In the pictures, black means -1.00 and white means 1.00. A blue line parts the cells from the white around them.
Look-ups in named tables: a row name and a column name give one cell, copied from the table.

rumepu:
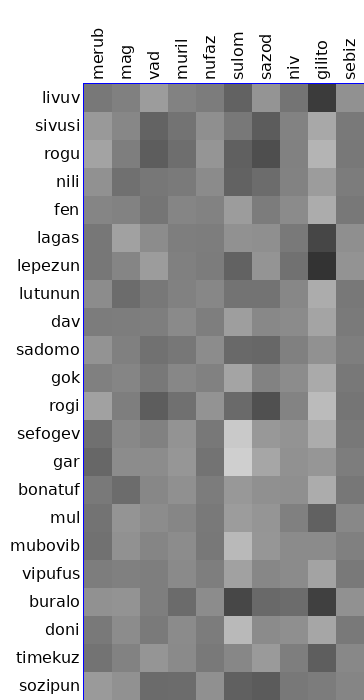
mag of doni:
0.10
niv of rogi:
0.03
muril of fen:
0.04
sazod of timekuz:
0.21
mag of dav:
-0.02
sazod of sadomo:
-0.19
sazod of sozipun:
-0.29
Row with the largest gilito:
rogi

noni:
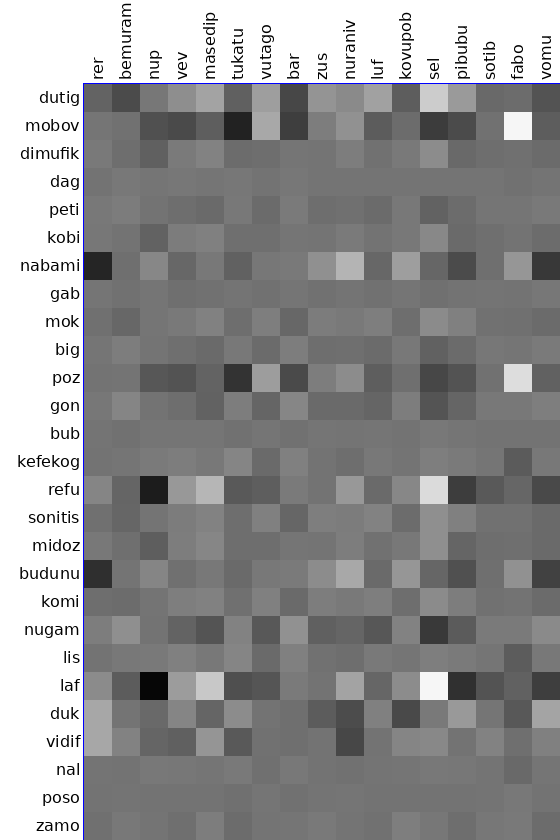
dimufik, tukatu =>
-0.15
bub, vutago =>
-0.08
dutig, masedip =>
0.28
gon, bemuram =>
0.04
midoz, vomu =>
-0.17
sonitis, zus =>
-0.01
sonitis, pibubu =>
0.00
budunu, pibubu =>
-0.37
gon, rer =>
-0.07
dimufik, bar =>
-0.08
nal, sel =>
-0.06
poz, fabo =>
0.73
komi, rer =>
-0.14
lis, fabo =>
-0.28
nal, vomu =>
-0.08
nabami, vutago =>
-0.07
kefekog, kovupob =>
-0.09
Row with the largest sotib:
vidif

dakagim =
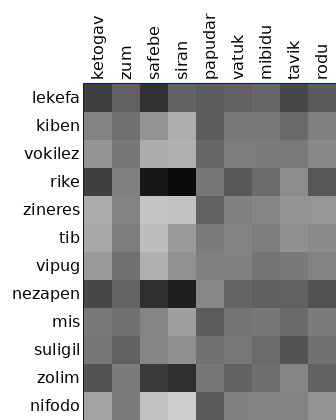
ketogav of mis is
-0.05
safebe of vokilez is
0.34
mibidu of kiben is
-0.06
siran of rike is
-0.91
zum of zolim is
-0.03
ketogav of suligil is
-0.07
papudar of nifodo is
-0.29
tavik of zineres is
0.16
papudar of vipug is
0.00
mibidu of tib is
-0.02
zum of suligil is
-0.24
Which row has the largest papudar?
nezapen

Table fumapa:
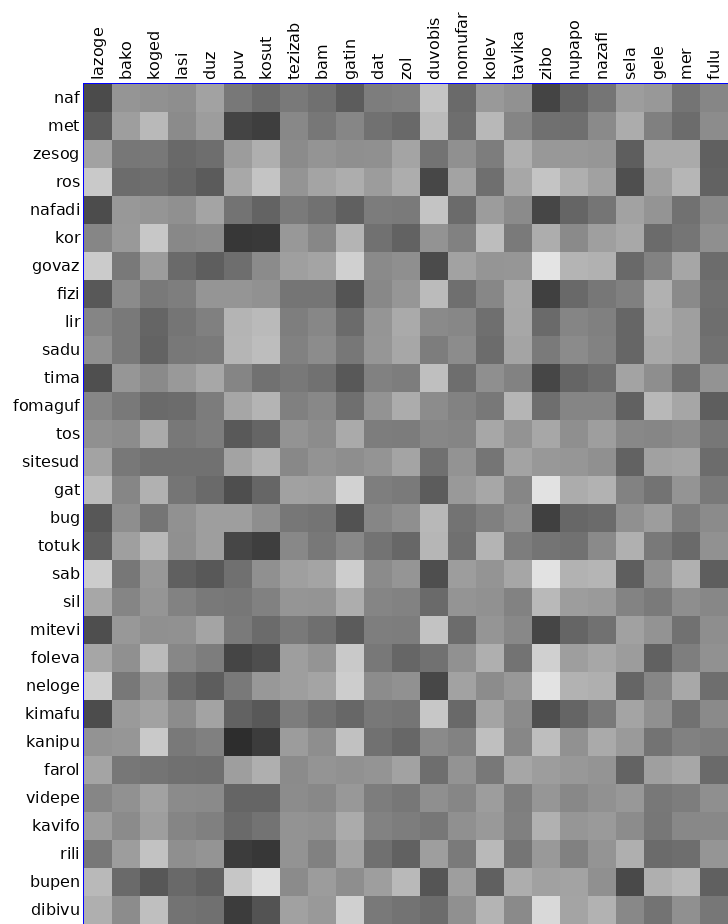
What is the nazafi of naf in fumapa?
-0.08
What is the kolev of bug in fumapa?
0.00
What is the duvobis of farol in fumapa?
-0.14
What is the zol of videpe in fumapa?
-0.07
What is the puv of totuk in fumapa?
-0.45
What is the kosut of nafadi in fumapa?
-0.22
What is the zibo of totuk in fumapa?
-0.09
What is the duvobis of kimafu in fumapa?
0.56
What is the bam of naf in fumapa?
-0.12
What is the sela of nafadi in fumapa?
0.27
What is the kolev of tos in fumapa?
0.31
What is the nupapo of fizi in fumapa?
-0.18
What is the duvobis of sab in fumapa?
-0.39
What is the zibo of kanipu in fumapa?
0.49
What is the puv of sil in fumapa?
-0.07
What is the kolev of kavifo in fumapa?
0.20
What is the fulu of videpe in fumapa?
0.12
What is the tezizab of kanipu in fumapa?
0.22

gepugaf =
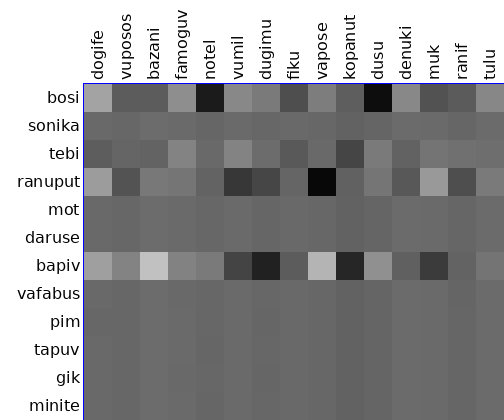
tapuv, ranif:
-0.20
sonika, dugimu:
-0.19
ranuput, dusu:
-0.08
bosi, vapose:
-0.02
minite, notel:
-0.20
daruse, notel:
-0.19
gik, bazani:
-0.15
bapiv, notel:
-0.04

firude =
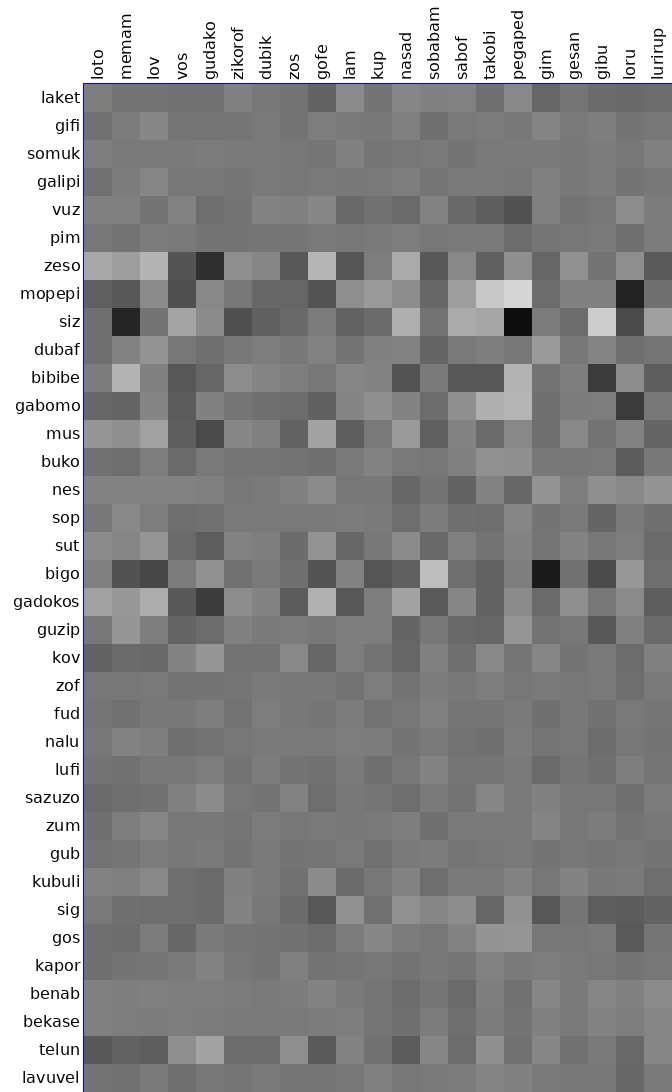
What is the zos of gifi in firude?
-0.09
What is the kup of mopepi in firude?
0.21
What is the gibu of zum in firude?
-0.03
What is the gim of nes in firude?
0.16
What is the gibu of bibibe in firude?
-0.54
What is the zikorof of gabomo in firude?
-0.08
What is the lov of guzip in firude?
-0.01
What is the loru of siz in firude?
-0.41
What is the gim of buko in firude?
-0.06
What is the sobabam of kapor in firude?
-0.06
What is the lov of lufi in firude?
-0.06
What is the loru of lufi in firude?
-0.02
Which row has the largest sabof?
siz

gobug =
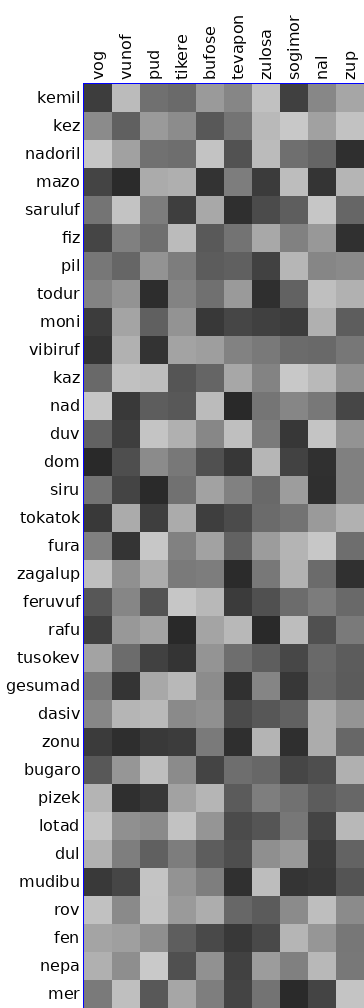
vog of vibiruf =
-0.59
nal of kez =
0.26
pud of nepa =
0.58
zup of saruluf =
-0.20
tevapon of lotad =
-0.41
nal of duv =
0.54
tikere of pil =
-0.02
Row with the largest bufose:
nadoril

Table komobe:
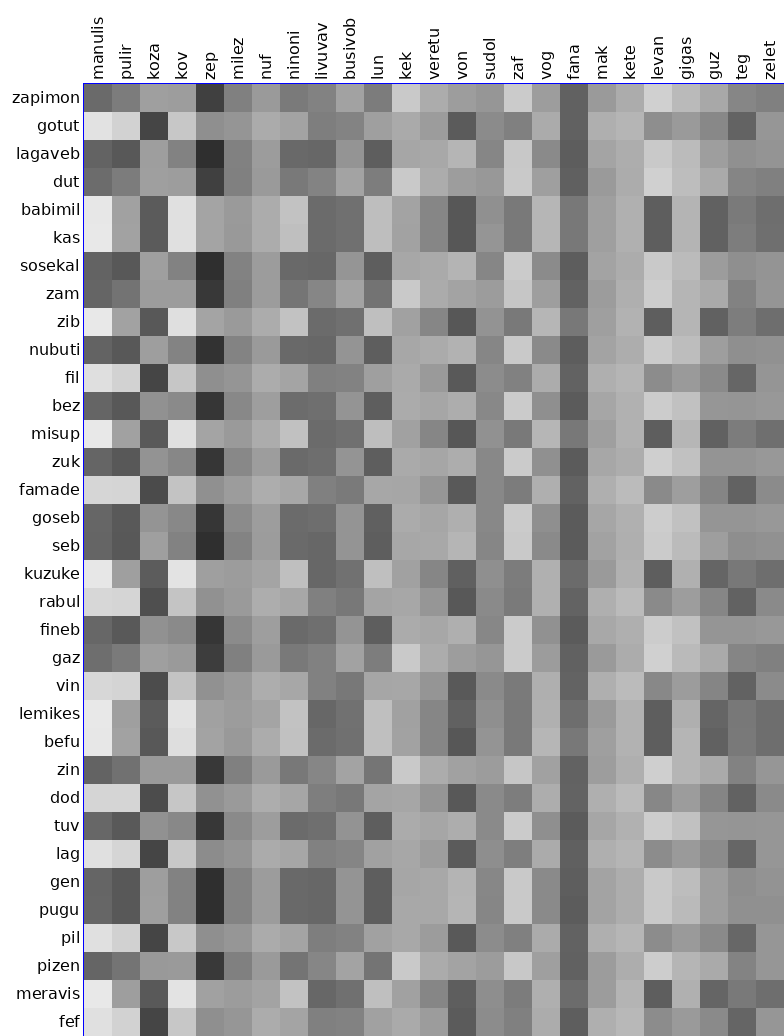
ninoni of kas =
0.50
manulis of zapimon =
-0.17
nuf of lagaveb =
0.22
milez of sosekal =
0.02
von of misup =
-0.32
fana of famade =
-0.23
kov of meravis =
0.78

